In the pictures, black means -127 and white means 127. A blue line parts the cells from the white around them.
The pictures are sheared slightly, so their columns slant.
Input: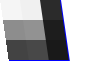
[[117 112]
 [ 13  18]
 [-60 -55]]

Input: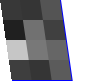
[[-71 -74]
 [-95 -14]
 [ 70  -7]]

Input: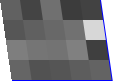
[[-30 -59]
 [-41 -31]
 [ -1 -10]]

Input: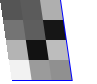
[[ -42  -36]
 [ -11  -33]
 [  52 -109]]

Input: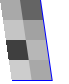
[[ 41 -27]
 [ 69  34]
 [-64  55]]

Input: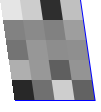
[[101  77]
 [  2  10]
 [-11  23]]

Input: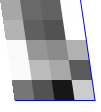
[[ 39 -22]
 [ 51 -32]
 [121  22]]

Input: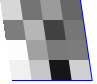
[[ 87 -11]
 [ -2  54]
 [125  33]]
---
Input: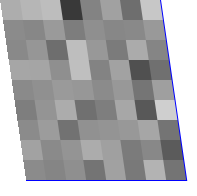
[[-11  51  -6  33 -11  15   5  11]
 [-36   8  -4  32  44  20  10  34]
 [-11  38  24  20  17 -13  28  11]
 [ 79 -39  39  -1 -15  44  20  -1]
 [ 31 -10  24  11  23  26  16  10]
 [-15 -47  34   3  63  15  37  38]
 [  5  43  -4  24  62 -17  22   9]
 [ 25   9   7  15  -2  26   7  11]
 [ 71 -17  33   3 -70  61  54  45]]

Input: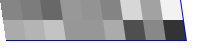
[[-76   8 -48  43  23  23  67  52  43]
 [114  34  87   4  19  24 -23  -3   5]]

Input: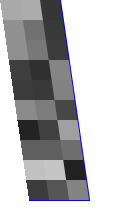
[[  4 -42 -68]
 [-94  69  65]
 [-17 -32 -32]
 [ 32 -62 -92]
 [-56  -3  11]
 [  2 -70 -67]
 [  5 -79 -64]
 [-67  -7  16]
 [-70 -14  17]
 [-73  44  41]]

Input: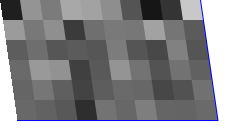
[[ -21  -27  -26   -1  -24  -12  -81  -39  -29  -23]
 [ -14  -45  -56  -24  -21  -34  -60  -32   -9  -26]
 [ -30  -13  -44  -12   20  -38  -63   18   25  -21]
 [ -42    1  -55  -42   -3  -41  -36  -41  -17  -34]
 [ -36  -10   34   -8   -6  -16  -68   15   -7   27]
 [  72  -75 -105  -43   14   34   40   -4   20  -96]]

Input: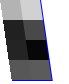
[[ -36  -40]
 [-120  -91]
 [ -54  -94]
 [  81   51]]

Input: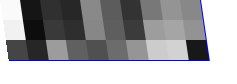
[[-103   82   76   21  -19  -47  -31   28  -89  -58]
 [  19   37   29  -68  -33    7  -81  -70 -114  113]
 [   8   20   -7  -76  -35    9  -88  -79 -106  122]]

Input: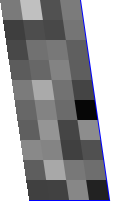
[[ -93    7  -62  -63]
 [ -17   -7   40  -33]
 [ -47  -63    4    9]
 [  13  -58   21  -32]
 [-121  -20    3  -24]
 [ -59  -13   42   -4]
 [ -33    3  -24  -35]
 [ -32   -7  -14  -55]
 [ -10  -55  -50  -65]
 [  -4  -46   64   -5]]

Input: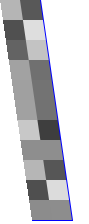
[[ 13  12]
 [ 92 -48]
 [-41  54]
 [ 14  14]
 [-65  72]
 [-13  33]
 [-12  32]
 [-15  34]
 [ 67 -28]
 [ 94 -47]
 [-39  53]]
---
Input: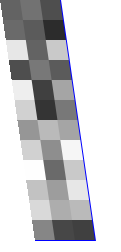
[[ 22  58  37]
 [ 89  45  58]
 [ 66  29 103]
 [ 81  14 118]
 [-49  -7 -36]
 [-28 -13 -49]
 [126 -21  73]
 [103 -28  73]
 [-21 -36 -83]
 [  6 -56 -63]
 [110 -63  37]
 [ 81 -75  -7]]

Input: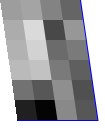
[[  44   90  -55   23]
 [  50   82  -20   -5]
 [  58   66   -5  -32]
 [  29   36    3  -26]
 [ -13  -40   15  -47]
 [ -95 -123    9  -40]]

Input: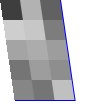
[[ 78  71  -2]
 [-65  50 -30]
 [ 36  44  29]
 [-10  29  14]
 [  6 -10  64]]

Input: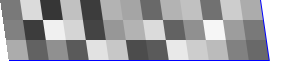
[[ -6  91 -73  65 -67  51  37 -22  51  65 -14  77  44]
 [ 44 -29  16 -37  98  71 -51 -37 105  77  59   1 -22]
 [  1 -67 112  85 -59  23  51  91 -29  16 118  29  -6]]

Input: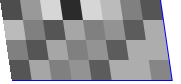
[[-42  38   0  19 -35  45  45   6]
 [-50  25  86 -84  86  59   0 -42]
 [ 59   0 -42  38   0  19 -35  45]
 [  0 -42  38   0  19 -35  45  45]]

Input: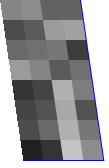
[[  5  13 -29 -29]
 [ 27   5 -37 -15]
 [-22 -15  -8 -67]
 [-51 -22  48  -8]
 [-51 -37  27  33]
 [-59 -44  40 -44]
 [-75 -59  48  -1]
 [-95 -75  68  13]]
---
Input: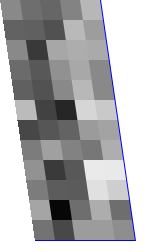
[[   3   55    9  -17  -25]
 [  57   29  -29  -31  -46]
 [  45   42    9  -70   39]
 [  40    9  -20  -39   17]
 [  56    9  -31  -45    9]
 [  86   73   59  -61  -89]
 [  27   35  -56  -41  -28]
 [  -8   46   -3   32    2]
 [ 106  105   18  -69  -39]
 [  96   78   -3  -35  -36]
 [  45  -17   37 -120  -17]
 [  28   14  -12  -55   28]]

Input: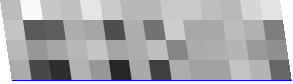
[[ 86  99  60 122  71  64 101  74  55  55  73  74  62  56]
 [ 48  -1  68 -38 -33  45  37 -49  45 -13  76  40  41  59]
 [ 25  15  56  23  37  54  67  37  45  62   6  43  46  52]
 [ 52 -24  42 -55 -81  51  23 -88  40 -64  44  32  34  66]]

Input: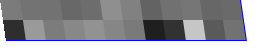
[[-24 -21  -4 -12 -13 -23 -18  15   1 -28 -14  -9]
 [-37 -13 -81  26  -3   8  18   6  -5 -96 -77  70]]

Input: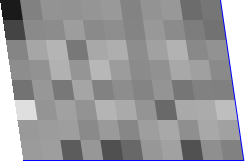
[[ -19   -9 -101    1   19   18   21   25    3   19   24]
 [  -2  -13  -59   10   12   29   10   14    4   24   11]
 [   9   18    5   38   52   -7   40   46   13   33   50]
 [  32   10   13   18   49   21   55   28   11   17   40]
 [   1    0  -12   23   -7   37    2   13    4   20   -9]
 [  43   62   95   20   33   19   52   42   20  -22   41]
 [  40   33   25   28   30   10   26    7   30   40   15]
 [  15    1   27   30  -35   23  -47  -23   23   33  -46]]

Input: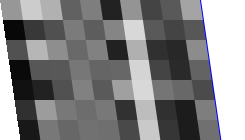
[[ -38   36   23   76   49  -30   -1  -93   20  -59]
 [ -59  -40 -119  -71  -47   -4  -34    5   88  -38]
 [ -87   12  -46   54   14  -22    1  -94   48  -79]
 [ -85  -28 -117  -40  -39   -8  -26  -24   84  -59]
 [ -23  -52 -110  -93  -46    1  -37   32   88  -10]
 [ -99   -1  -79   28   -7  -18   -7  -78   61  -79]
 [ -99  -15 -103   -7  -24  -14  -16  -54   73  -73]]

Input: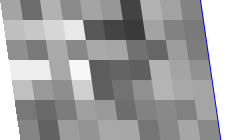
[[ 34   3  36 -19  50  10  36  22 -60  49]
 [  2  -5  63  71  86 105 -40 -59 -69  34]
 [ 28  -2  15  -5  42   8  41  38 -14 -25]
 [ 36  18 110 109  40 119 -34 -27 -32  51]
 [ 40  37  64  25  14  79 -32 -13  16  52]
 [  1  37  -7 -21  -4  31  25 -18   2   9]
 [ 38   9   5 -29  28  20  40  39 -10   7]]

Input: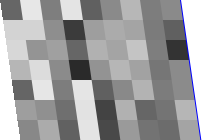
[[ -2  10 -25 103  -1 100 -31  10  55]
 [ -4 -31  83  83  14 -68  30  43  36]
 [ -1 -76  87  20  32 -25  49  36  68]
 [ -9  11  54  92  11 -85  19  54  34]
 [ -3  11 -26 102  -2 101 -31   9  51]
 [-11  54  30  16 -16  98 -60  49 -25]
 [-19  36   8  43 -30 100 -54  26 -12]]

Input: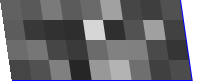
[[-65 -46 -30 -38  -5 -36 -21  33 -57]
 [ 32 -62 -35 -71 -78 -81  86 -80 -45]
 [-53 -74 -19  -9 -57 -69 -20   1   0]
 [-63 -51 -58 -46   0 -89  24  51 -16]]
